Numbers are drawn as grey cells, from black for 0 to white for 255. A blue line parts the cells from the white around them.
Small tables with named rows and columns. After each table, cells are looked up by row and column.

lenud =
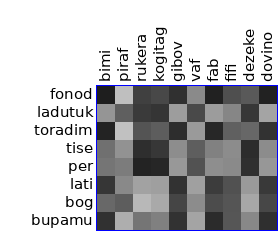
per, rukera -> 35
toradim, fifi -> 96
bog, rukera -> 184
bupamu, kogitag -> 128
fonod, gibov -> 48
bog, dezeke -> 167
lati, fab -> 60
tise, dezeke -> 44
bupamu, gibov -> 50
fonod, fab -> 33
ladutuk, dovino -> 164
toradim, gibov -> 45
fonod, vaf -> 138
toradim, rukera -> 84
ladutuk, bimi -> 149
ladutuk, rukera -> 58
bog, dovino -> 71
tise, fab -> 129

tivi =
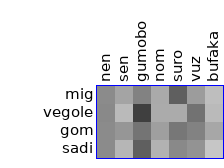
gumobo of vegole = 63
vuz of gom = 130
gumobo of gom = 116
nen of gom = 139
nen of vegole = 137
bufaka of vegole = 186
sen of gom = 150
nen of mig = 139

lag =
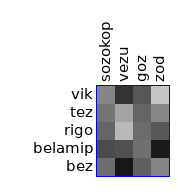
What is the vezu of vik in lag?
51
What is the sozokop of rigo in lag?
101
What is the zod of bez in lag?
132
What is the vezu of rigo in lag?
184
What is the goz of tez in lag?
101
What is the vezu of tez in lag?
164
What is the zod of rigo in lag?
87
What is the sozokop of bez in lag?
109
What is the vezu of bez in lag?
23
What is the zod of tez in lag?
134
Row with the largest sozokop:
vik

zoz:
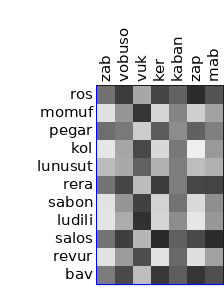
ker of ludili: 213
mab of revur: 161
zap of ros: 44
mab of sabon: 143
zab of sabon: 226
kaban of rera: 125
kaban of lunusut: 125
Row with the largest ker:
revur

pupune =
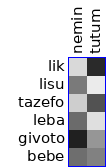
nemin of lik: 217
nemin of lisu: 122
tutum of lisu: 235
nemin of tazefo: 206
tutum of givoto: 150
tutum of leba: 223

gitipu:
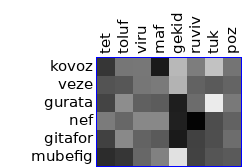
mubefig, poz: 90
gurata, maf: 92
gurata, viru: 96
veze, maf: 122
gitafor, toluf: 137
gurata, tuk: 235
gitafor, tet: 65
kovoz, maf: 26
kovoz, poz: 116
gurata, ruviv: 108
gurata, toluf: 141
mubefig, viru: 103
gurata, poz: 121
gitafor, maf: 90
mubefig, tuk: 85
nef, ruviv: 4
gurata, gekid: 30
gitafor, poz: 109
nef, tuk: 77
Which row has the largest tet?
nef

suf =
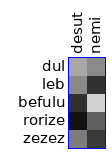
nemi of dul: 138
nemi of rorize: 96
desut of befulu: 49
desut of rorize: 18
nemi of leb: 49
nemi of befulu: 209
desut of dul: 167
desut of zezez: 124
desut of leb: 137
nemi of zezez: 58

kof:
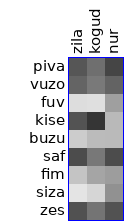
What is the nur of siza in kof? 145
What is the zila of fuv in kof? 221
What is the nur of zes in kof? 82
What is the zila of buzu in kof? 204
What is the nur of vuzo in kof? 99
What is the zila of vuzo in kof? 100
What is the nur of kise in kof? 185
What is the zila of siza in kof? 228
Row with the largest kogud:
fuv

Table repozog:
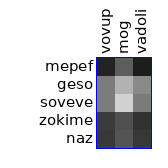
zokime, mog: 80
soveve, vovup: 124
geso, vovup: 124
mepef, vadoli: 29
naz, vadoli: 56
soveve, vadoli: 123
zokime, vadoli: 50
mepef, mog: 93
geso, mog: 178
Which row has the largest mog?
soveve

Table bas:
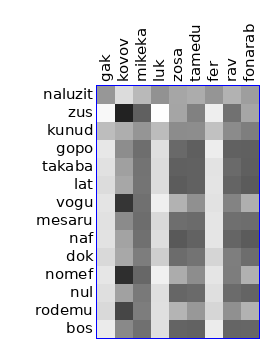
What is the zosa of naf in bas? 89
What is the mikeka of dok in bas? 125
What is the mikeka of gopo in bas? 110
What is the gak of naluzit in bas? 151
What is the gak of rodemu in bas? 217
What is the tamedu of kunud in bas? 141
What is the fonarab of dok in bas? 109
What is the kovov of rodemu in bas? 70
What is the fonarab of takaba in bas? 95
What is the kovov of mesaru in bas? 139
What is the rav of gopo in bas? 97
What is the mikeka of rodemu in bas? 125
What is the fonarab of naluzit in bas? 158
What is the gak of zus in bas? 248
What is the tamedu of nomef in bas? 141
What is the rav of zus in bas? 113
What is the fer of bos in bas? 236
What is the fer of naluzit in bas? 149
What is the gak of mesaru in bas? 225

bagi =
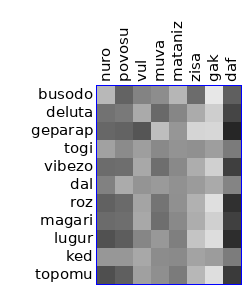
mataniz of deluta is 134
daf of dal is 132
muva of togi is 137
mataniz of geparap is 150
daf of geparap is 38
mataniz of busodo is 182
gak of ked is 156
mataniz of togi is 147
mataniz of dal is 145
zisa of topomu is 183
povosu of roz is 106
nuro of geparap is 103
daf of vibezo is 63

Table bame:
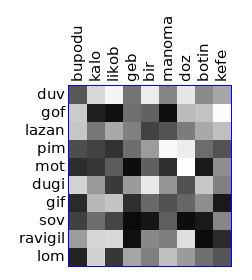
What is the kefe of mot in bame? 142
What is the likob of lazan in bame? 169
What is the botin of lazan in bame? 169
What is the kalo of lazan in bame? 118
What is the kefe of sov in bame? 134
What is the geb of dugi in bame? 155
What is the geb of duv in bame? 115
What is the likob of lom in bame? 55
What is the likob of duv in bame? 244

